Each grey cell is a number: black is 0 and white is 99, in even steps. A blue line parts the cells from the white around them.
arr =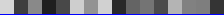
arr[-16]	83
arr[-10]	57
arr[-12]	28
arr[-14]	53
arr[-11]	80
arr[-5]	29

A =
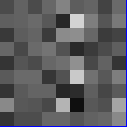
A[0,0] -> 29
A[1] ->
[37, 38, 41, 34, 15, 82, 49, 33, 47]
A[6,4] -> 15
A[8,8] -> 53
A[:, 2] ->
[29, 41, 39, 41, 29, 41, 39, 33, 30]
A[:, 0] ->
[29, 37, 22, 40, 20, 35, 20, 53, 20]
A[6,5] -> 17
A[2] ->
[22, 36, 39, 23, 54, 55, 40, 23, 26]
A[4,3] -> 40
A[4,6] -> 28
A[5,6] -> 44
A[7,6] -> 34
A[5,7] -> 34
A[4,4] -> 43
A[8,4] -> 40
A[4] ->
[20, 33, 29, 40, 43, 56, 28, 38, 20]
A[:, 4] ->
[51, 15, 54, 32, 43, 32, 15, 70, 40]
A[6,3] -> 39
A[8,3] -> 40
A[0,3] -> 40

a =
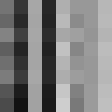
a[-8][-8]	45
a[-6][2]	65
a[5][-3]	61
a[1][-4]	72
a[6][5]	50
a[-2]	[33, 11, 63, 11, 77, 50, 60, 73]
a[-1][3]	10
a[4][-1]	72
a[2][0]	51
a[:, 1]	[21, 16, 25, 14, 19, 23, 11, 7]
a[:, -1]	[71, 72, 70, 73, 72, 71, 73, 74]
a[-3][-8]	48
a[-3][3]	16
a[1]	[40, 16, 64, 14, 72, 54, 59, 72]
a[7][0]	29
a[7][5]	47
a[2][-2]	58
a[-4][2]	64

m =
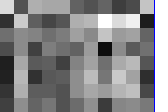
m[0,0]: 85
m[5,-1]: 18
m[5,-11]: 13
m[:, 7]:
[39, 99, 76, 5, 43, 46, 60, 23]
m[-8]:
[85, 32, 68, 65, 65, 38, 32, 39, 24, 29, 76]
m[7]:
[25, 55, 39, 46, 32, 42, 56, 23, 52, 54, 47]
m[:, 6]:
[32, 71, 53, 60, 63, 73, 65, 56]
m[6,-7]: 32
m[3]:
[30, 54, 25, 49, 43, 38, 60, 5, 54, 35, 44]
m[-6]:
[43, 54, 51, 43, 48, 62, 53, 76, 60, 63, 39]
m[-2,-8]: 36
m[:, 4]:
[65, 33, 48, 43, 25, 36, 32, 32]
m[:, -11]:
[85, 19, 43, 30, 12, 13, 20, 25]
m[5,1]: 71
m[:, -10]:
[32, 79, 54, 54, 65, 71, 68, 55]

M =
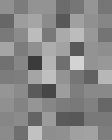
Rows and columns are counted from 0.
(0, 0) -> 56
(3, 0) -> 64
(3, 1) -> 48
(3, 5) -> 34
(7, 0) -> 56
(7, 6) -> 50
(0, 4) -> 42
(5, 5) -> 46
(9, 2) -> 75
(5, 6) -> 38
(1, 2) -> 64
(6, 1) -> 54
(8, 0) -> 52
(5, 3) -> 74
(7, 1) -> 51
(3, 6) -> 57
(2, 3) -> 47
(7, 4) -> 48
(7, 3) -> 52
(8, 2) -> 39
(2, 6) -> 59
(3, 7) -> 55

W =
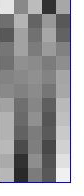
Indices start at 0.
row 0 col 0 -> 89
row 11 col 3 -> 32
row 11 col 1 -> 19
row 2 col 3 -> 65
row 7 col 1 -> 43
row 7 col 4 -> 72
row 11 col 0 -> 66
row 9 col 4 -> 78
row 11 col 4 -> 87
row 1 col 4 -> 34
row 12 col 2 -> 48
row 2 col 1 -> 63
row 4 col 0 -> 44
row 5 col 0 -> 51
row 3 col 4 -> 50
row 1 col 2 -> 39
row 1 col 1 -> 70
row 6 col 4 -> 65

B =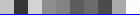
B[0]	76
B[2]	82
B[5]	36

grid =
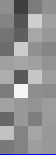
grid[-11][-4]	55
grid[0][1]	24
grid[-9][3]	59
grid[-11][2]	48
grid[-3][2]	49
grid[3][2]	56
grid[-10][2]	80
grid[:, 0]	[55, 51, 45, 42, 62, 67, 48, 63, 40, 75, 47]
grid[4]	[62, 64, 62, 57]
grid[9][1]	51
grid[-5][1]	95
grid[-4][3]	61
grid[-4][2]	57

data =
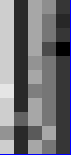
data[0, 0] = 80
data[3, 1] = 16
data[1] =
[80, 16, 65, 46, 15]
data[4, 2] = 57
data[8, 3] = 46
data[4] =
[80, 16, 57, 46, 21]
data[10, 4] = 21
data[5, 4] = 21
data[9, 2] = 35
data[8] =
[80, 38, 65, 46, 21]
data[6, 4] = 21
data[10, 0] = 80
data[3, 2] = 65
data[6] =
[89, 16, 49, 46, 21]
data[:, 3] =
[55, 46, 46, 29, 46, 46, 46, 46, 46, 65, 46]

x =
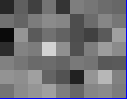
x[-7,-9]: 15
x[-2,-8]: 55
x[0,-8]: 37
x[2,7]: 35
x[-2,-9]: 57
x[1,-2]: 52
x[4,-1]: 35
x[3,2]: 48
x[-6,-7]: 48
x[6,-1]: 48
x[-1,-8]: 54
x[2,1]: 58
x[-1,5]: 40
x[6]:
[45, 54, 58, 62, 49, 40, 52, 54, 48]
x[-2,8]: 50
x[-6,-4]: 30
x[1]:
[44, 39, 48, 54, 52, 30, 42, 52, 46]
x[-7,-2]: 42
